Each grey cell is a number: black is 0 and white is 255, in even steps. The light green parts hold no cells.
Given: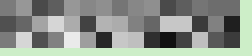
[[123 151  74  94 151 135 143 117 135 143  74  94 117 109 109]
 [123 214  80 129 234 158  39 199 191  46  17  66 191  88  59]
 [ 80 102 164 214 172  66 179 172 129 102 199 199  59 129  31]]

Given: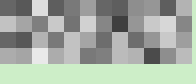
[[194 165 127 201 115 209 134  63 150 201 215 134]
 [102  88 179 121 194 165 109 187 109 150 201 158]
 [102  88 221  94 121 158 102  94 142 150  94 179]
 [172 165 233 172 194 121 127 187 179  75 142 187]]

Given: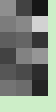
[[143  66  22]
 [116 108  36]
 [ 86  74  44]
 [ 94 101  52]
 [ 66 130 150]
 [124 136 210]]

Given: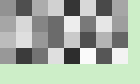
[[152  59 115 223  45 250  86 243]
 [166 216 133 107 237 121 230 158]
 [188 223 152 107 202  79 180 101]
 [146  79 172 209  53 216  73 166]]

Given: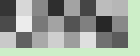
[[ 75 236 121 163  83 128  39 136]
 [ 53 215 136  46 163  69 188 182]
 [201  97 169 207 157 223 113  91]]

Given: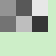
[[115 190  54]
 [148  88 231]]

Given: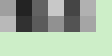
[[185  49  91 145  83 165]
 [159  35  98 200  69 177]]

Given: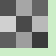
[[ 94 158  59]
 [ 81 166 101]
 [208  73 185]]
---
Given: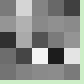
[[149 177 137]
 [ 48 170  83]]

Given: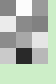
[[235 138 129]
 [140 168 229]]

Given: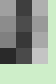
[[141  75 152]
 [128  57 168]]

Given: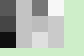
[[ 69 194 188]
 [ 17 194 222]]

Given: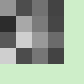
[[ 44 169 122]
 [ 88 206 152]]

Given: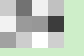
[[242 155 151]
 [161 205 253]]
